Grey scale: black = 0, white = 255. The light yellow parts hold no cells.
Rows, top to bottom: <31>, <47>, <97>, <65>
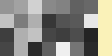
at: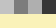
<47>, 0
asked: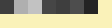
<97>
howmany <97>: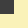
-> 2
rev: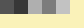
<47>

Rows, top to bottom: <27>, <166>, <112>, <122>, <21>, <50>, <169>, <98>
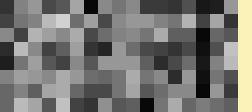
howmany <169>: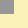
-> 1
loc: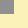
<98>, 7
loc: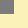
<98>, 14
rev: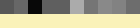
<112>
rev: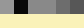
<169>

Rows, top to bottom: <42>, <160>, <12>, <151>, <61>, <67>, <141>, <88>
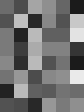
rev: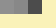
<67>
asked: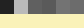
<141>
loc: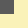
<141>, 3
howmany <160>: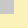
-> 1
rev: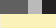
<12>

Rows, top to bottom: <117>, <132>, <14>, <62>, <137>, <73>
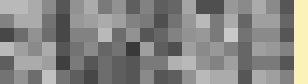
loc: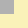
<137>, 12
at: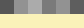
<117>, 4
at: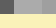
<137>, 0
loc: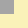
<117>, 13
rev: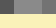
<14>

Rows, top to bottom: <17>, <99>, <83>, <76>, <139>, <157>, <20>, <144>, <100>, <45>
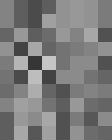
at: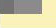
<139>, 4
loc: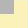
<139>, 1
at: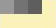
<144>, 2

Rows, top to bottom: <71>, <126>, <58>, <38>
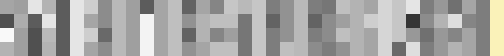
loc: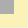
<126>, 1
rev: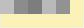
<58>
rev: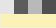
<58>
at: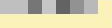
<126>, 15
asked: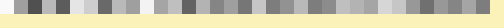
<58>
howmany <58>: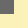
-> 1

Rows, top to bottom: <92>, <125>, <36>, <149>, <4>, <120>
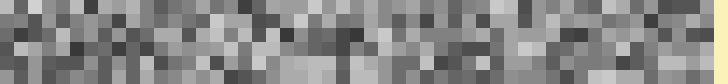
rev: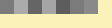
<120>
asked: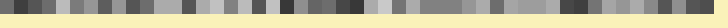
<36>
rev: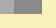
<149>
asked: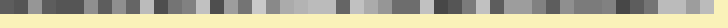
<4>
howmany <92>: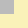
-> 4
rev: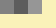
<125>

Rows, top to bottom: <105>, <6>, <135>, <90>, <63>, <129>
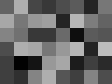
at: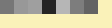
<6>, 1
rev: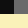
<135>
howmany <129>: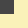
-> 0
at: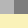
<6>, 5
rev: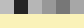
<90>
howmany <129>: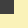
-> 2
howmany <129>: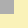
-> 1

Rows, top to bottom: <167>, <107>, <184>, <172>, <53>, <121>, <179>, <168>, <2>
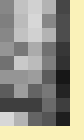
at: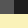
<2>, 3
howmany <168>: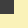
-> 4
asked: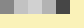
<167>

